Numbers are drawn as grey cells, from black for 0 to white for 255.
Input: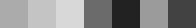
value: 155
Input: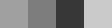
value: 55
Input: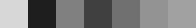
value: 147
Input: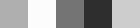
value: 46
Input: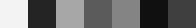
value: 16
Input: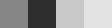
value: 200
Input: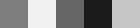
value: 27
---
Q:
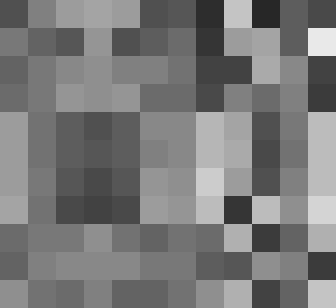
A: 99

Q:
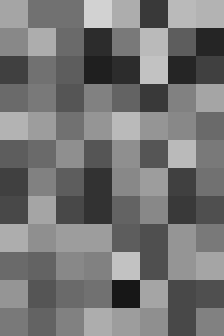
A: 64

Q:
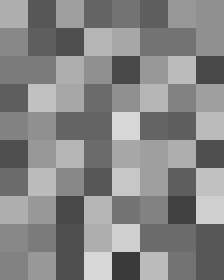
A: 123

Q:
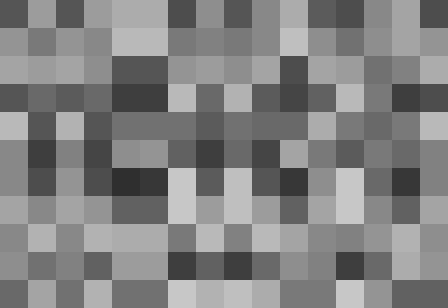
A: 164

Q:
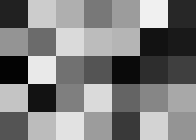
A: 3
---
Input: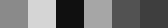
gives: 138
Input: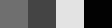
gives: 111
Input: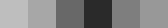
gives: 190
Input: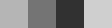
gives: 181
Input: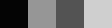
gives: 4
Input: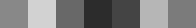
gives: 136
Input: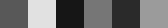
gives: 88
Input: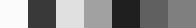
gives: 251
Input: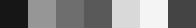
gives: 22
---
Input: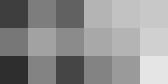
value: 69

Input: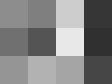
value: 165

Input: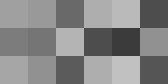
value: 91

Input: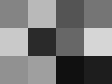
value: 16

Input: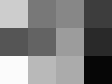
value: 171

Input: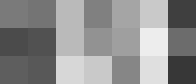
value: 215

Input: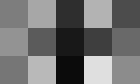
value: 11
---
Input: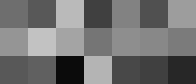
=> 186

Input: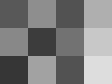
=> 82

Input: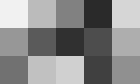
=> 129

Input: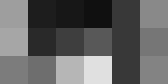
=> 23

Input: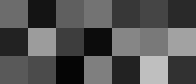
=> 95

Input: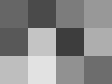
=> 124

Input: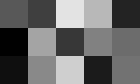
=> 227
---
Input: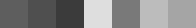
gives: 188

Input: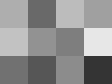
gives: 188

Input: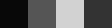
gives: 210

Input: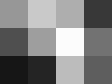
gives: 174

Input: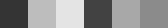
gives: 168

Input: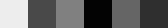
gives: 101

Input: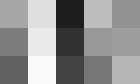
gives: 189

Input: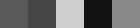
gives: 19

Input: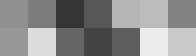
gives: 188
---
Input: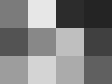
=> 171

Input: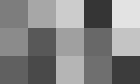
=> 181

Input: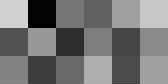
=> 105

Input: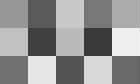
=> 83

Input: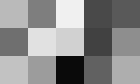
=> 10

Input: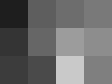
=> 201

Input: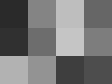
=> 62

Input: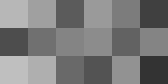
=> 105
